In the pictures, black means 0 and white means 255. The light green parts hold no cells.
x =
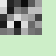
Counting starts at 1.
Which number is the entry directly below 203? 51
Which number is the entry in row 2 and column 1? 203
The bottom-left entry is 117
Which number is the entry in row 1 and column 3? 65
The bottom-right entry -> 105
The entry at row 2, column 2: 26
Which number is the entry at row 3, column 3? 219
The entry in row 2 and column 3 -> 130
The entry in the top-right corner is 159

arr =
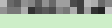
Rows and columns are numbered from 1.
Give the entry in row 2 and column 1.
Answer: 145
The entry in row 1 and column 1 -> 185
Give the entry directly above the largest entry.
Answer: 133
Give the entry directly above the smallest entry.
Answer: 105
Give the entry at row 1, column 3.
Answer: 90
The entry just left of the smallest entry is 50
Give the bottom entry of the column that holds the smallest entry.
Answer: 36

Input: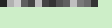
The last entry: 52
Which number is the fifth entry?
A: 68
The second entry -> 177
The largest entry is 205

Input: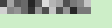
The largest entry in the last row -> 208
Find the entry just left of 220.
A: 91
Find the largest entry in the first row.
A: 220
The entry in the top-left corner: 65
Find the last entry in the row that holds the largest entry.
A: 195
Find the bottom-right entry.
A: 120
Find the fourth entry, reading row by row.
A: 105
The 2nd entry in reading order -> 164

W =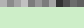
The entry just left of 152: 124
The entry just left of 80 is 50

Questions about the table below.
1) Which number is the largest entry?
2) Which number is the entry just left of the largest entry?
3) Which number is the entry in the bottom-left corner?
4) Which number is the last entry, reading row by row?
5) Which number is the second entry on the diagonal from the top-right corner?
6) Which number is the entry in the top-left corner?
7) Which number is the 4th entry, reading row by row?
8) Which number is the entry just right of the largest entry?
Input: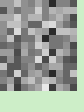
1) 232
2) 168
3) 87
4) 75
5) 181
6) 156
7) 144
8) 59

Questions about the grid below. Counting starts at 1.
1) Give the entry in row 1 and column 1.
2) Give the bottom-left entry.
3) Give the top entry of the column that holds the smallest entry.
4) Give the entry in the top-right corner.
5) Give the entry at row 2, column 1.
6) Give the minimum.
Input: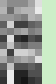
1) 167
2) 50
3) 139
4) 222
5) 180
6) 22

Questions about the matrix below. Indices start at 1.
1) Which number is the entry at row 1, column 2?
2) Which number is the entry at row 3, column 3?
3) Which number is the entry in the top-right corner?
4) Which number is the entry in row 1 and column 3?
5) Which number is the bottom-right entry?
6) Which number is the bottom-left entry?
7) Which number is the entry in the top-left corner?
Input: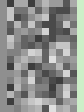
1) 61
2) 74
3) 169
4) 169
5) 143
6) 143
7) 143

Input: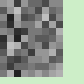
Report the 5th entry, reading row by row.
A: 105
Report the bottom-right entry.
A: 176
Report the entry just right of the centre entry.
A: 90
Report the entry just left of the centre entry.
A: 163
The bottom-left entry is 121
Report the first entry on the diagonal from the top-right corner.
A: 136
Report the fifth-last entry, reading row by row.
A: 136
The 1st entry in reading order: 150
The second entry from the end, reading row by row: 163
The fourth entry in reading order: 150
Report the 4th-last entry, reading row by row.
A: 163
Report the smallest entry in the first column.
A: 46
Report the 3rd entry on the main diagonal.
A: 163
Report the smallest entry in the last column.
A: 75
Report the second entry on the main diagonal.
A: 150
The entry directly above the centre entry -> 121
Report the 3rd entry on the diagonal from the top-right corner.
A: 191
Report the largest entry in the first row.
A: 163
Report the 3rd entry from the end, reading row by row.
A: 136
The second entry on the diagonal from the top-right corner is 105

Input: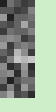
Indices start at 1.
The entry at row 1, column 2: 113
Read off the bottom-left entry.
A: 129
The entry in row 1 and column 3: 86
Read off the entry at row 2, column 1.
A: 86
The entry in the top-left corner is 33
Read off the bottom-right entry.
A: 45
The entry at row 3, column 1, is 153
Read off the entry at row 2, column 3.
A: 60
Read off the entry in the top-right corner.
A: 72

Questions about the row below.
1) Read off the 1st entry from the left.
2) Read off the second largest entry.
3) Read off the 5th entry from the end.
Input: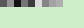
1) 88
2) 175
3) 60
